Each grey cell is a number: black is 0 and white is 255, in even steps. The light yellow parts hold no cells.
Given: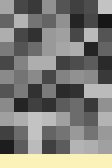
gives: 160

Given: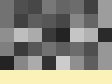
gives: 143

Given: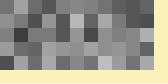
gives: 128

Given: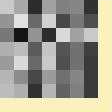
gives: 155

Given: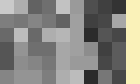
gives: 85
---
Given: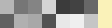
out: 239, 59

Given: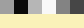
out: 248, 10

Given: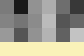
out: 195, 25

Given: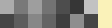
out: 194, 54

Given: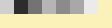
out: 235, 44

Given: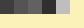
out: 190, 47
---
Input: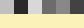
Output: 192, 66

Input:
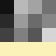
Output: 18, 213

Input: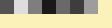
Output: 83, 157

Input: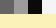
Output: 100, 244

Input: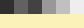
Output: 47, 238

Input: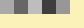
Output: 169, 151
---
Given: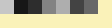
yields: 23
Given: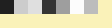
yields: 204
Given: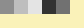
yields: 190
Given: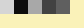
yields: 12
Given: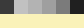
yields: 193
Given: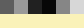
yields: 153
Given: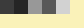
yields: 37
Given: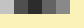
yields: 79
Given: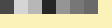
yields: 213
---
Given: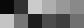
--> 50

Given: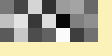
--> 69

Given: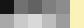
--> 113

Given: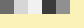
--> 214

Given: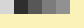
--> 46

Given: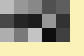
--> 151

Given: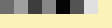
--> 159

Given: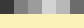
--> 128
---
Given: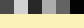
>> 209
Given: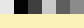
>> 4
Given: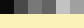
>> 73
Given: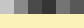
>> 137
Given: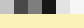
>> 73
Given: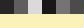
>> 94
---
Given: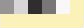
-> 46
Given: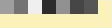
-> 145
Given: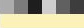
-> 205
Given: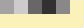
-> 103
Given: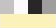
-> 251
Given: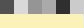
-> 170
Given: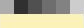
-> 110
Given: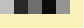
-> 111
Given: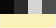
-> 44
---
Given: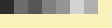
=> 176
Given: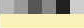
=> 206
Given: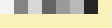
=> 38
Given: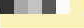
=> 251
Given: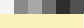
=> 80
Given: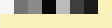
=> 28
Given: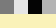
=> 180
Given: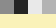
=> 179
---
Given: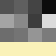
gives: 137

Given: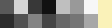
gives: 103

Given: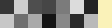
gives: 136

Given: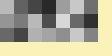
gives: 216

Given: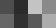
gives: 49

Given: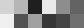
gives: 54

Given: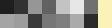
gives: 127

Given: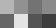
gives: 227

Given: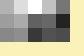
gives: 97

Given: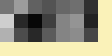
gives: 132
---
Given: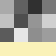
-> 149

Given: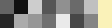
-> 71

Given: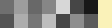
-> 142

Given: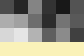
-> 116

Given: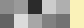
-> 129

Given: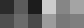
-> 120
